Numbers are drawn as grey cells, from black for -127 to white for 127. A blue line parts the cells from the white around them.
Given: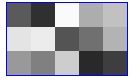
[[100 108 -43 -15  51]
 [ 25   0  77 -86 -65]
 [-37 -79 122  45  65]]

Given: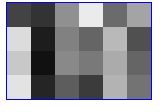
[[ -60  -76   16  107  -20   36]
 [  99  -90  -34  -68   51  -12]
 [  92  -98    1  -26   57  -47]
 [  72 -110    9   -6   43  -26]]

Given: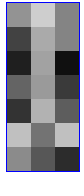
[[  19   78    4]
 [ -76   50  -34]
 [ -61   42    4]
 [ -96   34 -111]
 [ -27   26  -69]
 [  64  -12   64]
 [  11  -40  -83]]

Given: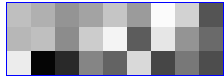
[[  55   63   12   76  116  -35  102   20  -21]
 [  63   48   20   35   69   27  123   82  -43]
 [ 108 -122  -86    5  -28   89  -57   -7  -50]]

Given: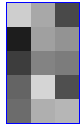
[[-27  85 -48]
 [-19  47  54]
 [ 78  40 -54]
 [-98  32  19]
 [-66   3  -3]]

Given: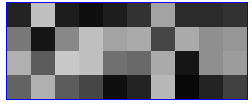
[[ -92   64  -98 -112  -98  -77   35  -84  -84  -77]
 [ -28   48  -35  -57 -112  -92   56 -119  -92  -63]
 [  48  -35   72   64  -15  -22   42 -106   15   28]
 [  -7 -106    8   64   35   42  -57   42   15   22]]

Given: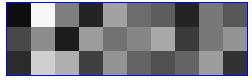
[[-113  119   -1  -91   34  -19  -34  -91   -7  -40]
 [ -83   79   48  -63   20  -27  -47  -27   28  -77]
 [ -55   13  -99   28  -13    5   41  -69   -7   20]]
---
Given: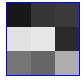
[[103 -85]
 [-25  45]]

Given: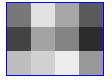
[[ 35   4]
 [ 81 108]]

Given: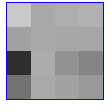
[[41 39]
 [44 18]]

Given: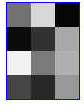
[[-77  40]
 [ -5  48]]

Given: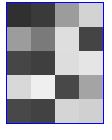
[[ -5  94]
 [-64  93]]

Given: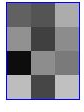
[[-63  12]
 [ 13  -5]]

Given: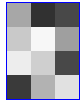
[[119  31]
 [ 79 -55]]

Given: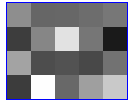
[[  6  98]
 [-50 -45]]
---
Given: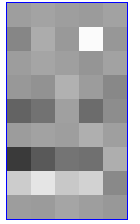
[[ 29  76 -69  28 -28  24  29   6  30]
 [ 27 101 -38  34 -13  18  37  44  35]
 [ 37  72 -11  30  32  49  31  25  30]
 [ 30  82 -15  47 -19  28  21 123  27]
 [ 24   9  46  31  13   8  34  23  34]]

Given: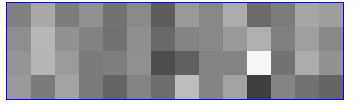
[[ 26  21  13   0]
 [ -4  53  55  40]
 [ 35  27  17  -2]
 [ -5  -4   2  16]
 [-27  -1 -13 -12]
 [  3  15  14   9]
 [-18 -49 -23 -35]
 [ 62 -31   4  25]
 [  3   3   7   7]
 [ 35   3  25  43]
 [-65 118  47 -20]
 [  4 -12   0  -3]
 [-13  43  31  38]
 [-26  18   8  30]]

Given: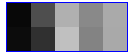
[[-115 -119]
 [ -79  -49]
 [  64   48]
 [   3    9]
 [  41   42]]

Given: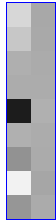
[[ 22 114  18  48 -99  44  47  71  87]
 [ 43  38  43  44  48  44  43  41  40]]

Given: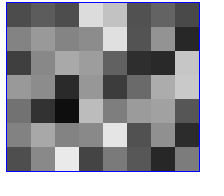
[[ -49    2  -13   25  -64    3  -51]
 [   9   40  -77   12    8   25  -35]
 [ 106    3 -113  -85   41    4  -50]
 [ -59    9   60   23   29   12   92]
 [  -5  101   -1  -67  -30   96   66]
 [ -40  -46   27  -21  -81  -44  -46]
 [ -88   16   33   44  -86   19  -28]
 [  -3  -83  -41   73   70  -88  -54]]

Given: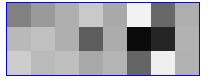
[[  77   57    1]
 [  58   64   26]
 [  63   47   47]
 [  40  -34   73]
 [  52   44   41]
 [ -26 -116  114]
 [ 111  -90  -23]
 [  49   50   46]]
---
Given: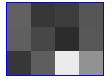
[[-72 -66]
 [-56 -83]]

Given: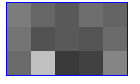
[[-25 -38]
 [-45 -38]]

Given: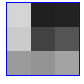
[[-95 -93]
 [-61 -43]]

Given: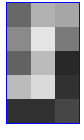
[[ 49  38]
 [100  -5]]

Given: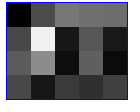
[[ -52   -8]
 [ 113 -104]]

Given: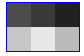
[[-70 -94]
 [104  59]]
